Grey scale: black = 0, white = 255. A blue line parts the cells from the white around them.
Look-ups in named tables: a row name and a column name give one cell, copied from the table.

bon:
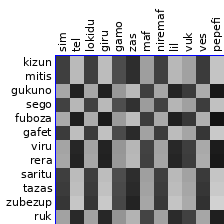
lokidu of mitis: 63
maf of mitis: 158
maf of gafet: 162
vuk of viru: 62
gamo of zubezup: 71
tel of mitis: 186
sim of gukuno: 167

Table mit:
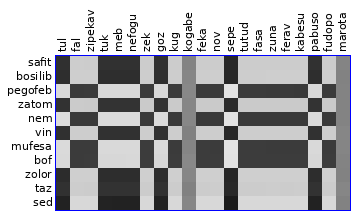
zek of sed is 216
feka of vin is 205
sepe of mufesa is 227
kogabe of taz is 129
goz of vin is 49
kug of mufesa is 59
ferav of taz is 204
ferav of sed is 216
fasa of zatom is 202
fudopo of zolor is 207
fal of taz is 205
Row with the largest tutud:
sed

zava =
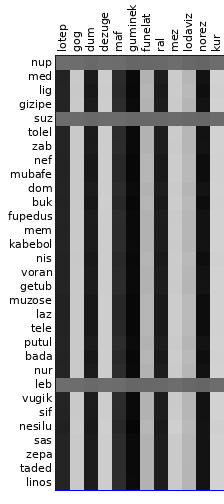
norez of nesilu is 19
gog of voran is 201
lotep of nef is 35
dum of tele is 24
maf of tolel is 43
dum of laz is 24

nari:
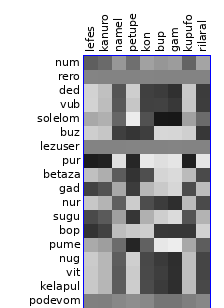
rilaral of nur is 74
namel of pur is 223
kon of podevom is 136
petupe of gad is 60
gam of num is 156
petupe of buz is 53
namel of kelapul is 93
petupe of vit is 203

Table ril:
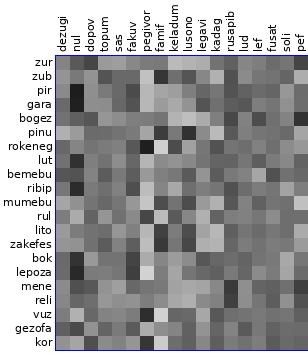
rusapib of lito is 95
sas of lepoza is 118
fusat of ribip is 117
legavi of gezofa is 147
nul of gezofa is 75
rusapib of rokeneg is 116
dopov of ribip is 122
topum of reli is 151
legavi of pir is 102
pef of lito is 171
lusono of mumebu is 77
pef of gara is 109
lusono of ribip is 111
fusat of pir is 101
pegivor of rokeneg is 31
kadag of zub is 177
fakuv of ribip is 79
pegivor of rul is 71
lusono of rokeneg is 161
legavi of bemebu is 148

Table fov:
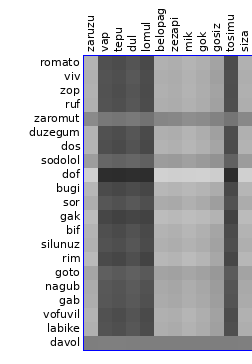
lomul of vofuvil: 74
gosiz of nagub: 156
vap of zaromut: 120
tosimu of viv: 79
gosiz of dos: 165
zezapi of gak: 185
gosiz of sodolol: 146

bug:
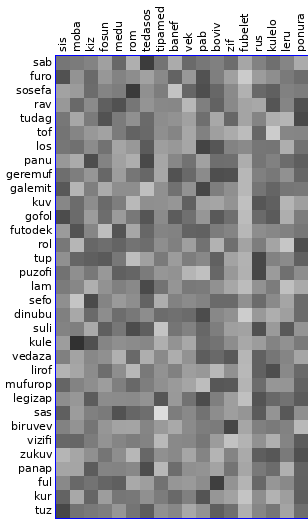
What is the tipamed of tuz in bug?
145
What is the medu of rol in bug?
100
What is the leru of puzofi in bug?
112
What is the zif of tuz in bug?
111
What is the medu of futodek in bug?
84
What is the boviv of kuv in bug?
165
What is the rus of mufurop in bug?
108
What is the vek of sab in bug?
106
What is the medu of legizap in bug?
139
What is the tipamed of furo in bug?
137
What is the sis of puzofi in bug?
114
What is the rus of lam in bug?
146
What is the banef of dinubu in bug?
112
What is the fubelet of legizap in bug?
192
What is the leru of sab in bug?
133
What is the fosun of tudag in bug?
82
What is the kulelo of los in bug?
117
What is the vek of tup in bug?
125
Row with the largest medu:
vedaza

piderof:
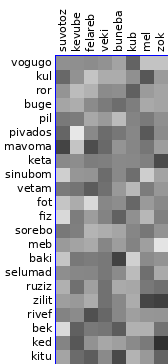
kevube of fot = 172
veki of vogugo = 146
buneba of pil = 187
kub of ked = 138
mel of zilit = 69
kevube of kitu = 107
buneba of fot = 141
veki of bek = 117
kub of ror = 96
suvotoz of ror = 148
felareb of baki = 124
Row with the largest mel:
sinubom

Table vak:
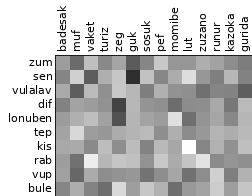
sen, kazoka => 182
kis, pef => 185
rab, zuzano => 227
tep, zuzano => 152
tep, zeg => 172
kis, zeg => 142
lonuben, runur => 166
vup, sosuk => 115
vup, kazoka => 127
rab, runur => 139
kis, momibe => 167
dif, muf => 163
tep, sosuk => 186
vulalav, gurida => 94
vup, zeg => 147
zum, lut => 150
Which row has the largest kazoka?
sen

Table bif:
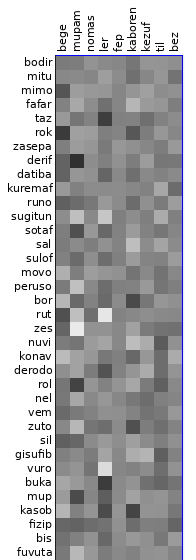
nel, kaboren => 120
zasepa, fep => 151
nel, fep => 135
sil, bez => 144
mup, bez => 131
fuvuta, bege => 121
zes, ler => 146
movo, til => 115
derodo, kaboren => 149
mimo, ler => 150
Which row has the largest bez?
konav

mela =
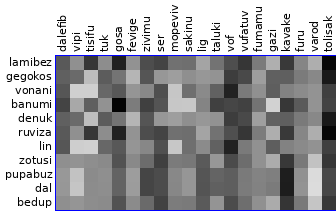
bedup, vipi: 149
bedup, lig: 90
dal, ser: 76
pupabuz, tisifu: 139
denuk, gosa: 116
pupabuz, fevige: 157
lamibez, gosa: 32
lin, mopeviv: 199
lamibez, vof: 78
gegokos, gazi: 96

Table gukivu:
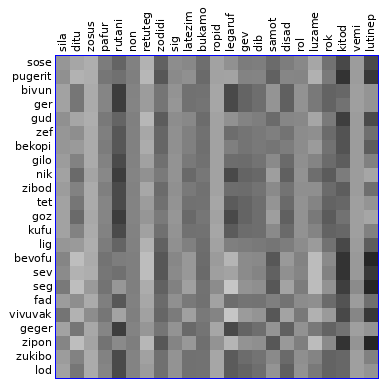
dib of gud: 126
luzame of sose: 166
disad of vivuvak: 163
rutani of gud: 100
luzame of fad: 143
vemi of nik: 156
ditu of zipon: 190
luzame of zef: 143
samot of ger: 148
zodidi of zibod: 107
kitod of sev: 51
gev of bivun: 100
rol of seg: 124
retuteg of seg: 172
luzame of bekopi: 155
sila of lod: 162
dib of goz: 110
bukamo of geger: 116
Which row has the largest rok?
vivuvak

